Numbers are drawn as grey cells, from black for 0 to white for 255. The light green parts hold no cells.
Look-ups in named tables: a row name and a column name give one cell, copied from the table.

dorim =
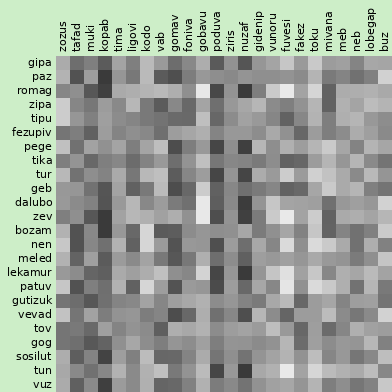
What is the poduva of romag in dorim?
72
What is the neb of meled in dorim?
123
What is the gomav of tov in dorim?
174
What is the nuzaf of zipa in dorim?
167
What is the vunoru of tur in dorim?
154
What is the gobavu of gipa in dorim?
173
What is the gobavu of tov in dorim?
178
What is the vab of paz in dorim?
91
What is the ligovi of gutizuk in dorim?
136

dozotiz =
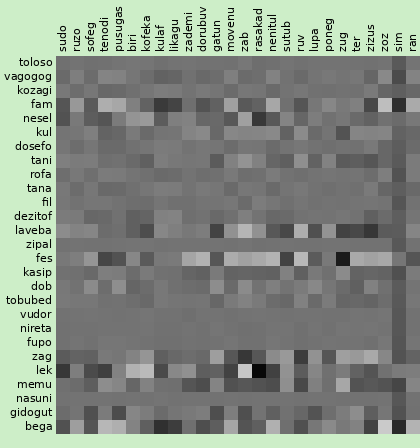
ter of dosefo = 113
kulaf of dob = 120
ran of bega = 179
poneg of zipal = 115
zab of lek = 198
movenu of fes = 172
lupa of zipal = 114
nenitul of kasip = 97
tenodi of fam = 174
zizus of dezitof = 96
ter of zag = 153
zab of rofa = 110
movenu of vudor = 113
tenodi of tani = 111
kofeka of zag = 149
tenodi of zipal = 114
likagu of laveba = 127

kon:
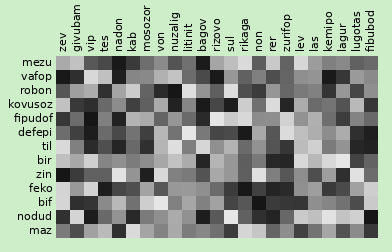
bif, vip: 52
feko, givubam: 153
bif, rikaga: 87
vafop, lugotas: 154
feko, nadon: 70
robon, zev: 86
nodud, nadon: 147
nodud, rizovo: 89
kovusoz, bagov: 26
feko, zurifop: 42
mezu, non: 93
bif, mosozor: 206
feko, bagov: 143
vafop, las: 148
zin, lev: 142
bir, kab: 124

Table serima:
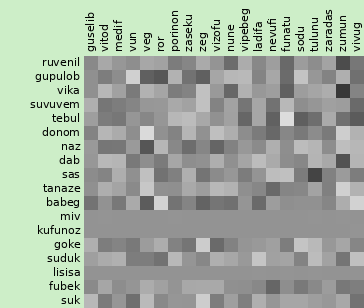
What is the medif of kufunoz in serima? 147
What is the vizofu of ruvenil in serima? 148
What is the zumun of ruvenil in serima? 76
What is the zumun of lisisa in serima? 147
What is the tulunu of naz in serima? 181
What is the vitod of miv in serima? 148
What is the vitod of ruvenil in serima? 168
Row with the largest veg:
donom

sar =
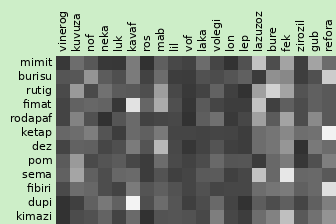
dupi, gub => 96
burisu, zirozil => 62
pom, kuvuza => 154
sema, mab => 83
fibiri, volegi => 69
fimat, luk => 55
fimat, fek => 95
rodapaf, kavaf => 106
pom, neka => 84
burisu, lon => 85
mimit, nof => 88

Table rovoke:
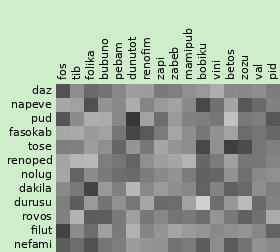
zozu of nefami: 114
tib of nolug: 99
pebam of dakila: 128
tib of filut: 139
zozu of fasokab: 107
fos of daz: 82
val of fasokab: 117
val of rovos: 113
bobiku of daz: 152
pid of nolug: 143
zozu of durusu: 186

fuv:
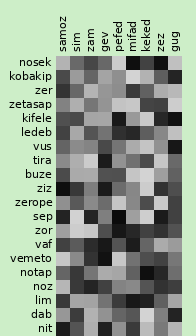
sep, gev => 127
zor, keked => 65
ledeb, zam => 84
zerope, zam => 138
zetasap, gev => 148
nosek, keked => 66
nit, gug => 181
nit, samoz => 28
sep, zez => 27
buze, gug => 97

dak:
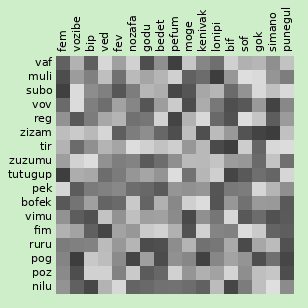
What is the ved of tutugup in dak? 109
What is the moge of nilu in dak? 109
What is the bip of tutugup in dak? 168
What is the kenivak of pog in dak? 65
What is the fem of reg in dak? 146
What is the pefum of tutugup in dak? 221
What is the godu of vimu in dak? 159
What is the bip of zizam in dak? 185
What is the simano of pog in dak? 112
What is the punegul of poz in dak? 77
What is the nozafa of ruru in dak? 181
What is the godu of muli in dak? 165
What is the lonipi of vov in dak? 120
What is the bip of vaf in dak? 95

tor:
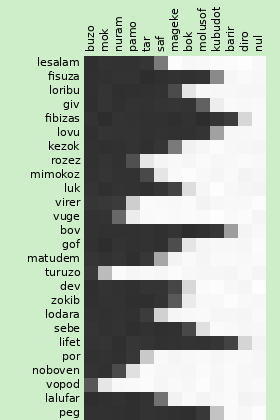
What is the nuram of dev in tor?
49
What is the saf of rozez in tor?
245
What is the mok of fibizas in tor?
45
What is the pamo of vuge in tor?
236
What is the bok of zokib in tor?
234
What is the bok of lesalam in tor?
247
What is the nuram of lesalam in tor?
50
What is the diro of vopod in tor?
247
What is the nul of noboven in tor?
246
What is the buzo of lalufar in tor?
46
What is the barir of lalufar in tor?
250
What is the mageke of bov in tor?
52
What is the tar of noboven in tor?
250
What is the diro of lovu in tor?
247
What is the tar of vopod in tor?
251

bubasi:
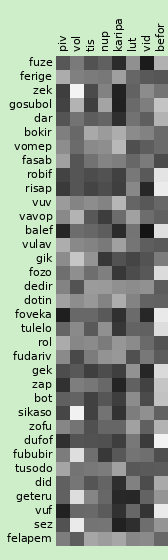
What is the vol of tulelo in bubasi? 138
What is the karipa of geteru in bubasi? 40
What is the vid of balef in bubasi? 20
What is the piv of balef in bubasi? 38
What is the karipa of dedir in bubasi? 144
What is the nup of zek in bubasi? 130
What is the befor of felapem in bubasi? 103
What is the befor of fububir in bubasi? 78
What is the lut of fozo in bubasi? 76
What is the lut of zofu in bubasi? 161
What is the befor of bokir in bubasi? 106
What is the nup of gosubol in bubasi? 164
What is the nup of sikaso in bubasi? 115
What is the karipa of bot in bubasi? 62
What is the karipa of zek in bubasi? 34
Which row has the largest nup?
gosubol

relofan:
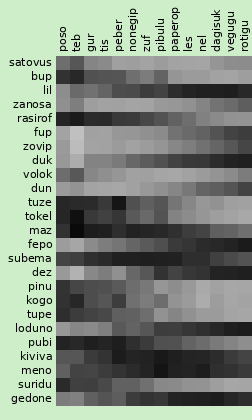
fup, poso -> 163
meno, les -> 35
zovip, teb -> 188
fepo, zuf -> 90
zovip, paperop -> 135
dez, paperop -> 67
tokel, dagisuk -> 158
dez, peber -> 144
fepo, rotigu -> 27
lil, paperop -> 45
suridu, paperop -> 138
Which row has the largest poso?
fup

